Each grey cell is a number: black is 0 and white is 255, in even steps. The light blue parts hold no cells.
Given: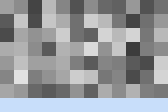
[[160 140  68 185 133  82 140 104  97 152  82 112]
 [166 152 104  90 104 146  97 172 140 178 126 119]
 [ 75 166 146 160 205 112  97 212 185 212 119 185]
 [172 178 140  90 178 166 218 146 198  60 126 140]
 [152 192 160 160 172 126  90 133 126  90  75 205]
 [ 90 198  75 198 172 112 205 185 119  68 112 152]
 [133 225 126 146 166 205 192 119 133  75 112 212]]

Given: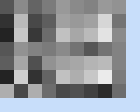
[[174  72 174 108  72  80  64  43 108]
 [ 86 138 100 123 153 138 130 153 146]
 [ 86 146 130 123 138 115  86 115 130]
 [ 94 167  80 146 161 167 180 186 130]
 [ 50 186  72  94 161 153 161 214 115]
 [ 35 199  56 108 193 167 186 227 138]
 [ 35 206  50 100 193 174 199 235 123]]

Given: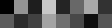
[[ 92  43  65 163 111  72  15  85]
 [  1 147  30 199  36 104 169  50]]

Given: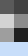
[[158  32]
 [ 90  66]
 [211 140]]

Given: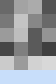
[[ 70 127  90  63]
 [203 155 210 216]
 [105 163 171  83]
 [155 190  90 148]
 [120 196 135 105]]

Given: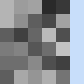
[[ 94  64 102 186  79]
 [110 110 137  79  64]
 [123 131  86 110 194]
 [180 143  94  72 162]
 [180 156 162  42  56]
 [ 94 168 149 174 116]]

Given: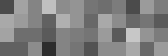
[[ 97  97 140  45 132 117  83 140 140 169 104 155]
 [163 110 110  90 132 124 117 155  90 199 148 124]
 [169 155 132  97 176 148 104 169 140 104 117  90]
 [ 75 163 132 192 140 148 117 110 124  75 155 124]]
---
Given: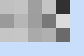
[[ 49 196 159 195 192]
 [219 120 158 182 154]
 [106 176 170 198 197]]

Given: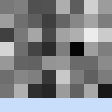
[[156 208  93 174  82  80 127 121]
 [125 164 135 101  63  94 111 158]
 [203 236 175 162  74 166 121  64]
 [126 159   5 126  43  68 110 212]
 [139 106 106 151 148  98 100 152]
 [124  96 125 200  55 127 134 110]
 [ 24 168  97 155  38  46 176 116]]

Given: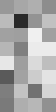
[[141 175 167 152]
 [193 147  41 187]
 [160 240 159 161]
 [235 235 127 182]
 [190 218 158 231]
 [227 204 162  90]
 [213 113 195 126]
 [145 183 174 122]]

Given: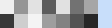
[[166 114 225  92 226 149 239]
 [ 39  83 130 158 244 206  56]]

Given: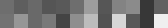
[[ 97  55 139 131  86 157 110  89  85 105  94 110]
 [239  55  88 214  82 188 142  68 121 105 150 114]]

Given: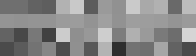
[[188 105 177 169 202 145 154  92 201 178  94  98 111 111]
 [154 148 155 157 158 146 160 147 156 155 148 148 146 148]
 [213 109 122 154 176 125 206 152 143 204  65 120  72  99]
 [ 74  98 166 111 114  46 180  88 144  76 134 115  91  75]]

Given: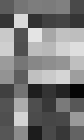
[[ 73 128 123 125 117  92]
 [ 53  69  65  49 218  53]
 [190 193 167 228  82 201]
 [222 210 184 189  79 207]
 [191 148 142 135 118 155]
 [158 213 202 192  93 147]
 [  6  35  51  30 116  64]
 [ 87 122  56  78 172  83]
 [154  72  70  75 212  79]
 [ 99  55  73  28 140  86]]

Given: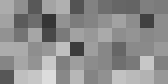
[[123 127 100 102 110 130  83 176 164  88 143 172]
 [140  65 141 162 145 132 124 146  53 109  91 162]
 [140 136 148 142 170 152 162 122  72 166 116 146]
 [153 138 138 102 135 158  60 192 151 142 171 172]
 [128 199 121 111 135 140 158 127 200 147 166 133]
 [152 179 186 194 145 132 183 136 220 198 191  87]]
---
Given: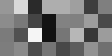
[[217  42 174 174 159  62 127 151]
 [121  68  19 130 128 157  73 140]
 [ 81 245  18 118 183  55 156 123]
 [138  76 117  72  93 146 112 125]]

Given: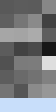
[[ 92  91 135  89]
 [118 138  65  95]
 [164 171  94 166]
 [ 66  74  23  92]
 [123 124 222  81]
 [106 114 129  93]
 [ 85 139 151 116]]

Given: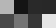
[[ 20  41  40 182]
 [116  54 229  72]]

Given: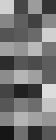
[[ 71 156  52 209]
 [ 95  65 136 134]
 [ 91 106 208  84]
 [149 185 118 162]
 [ 86  75  93  44]
 [181 160  95 140]
 [ 32  47 221  68]
 [125 109 197  86]
 [180 162 149 134]
 [112  38  87  21]]

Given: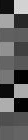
[[210  16]
 [ 39 167]
 [ 94  96]
 [ 64 145]
 [ 88 100]
 [  2 119]
 [172  10]
 [  2 174]
 [ 82  79]
 [100  96]]

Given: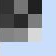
[[117  32  50]
 [ 41 125  61]
 [138 216 131]]
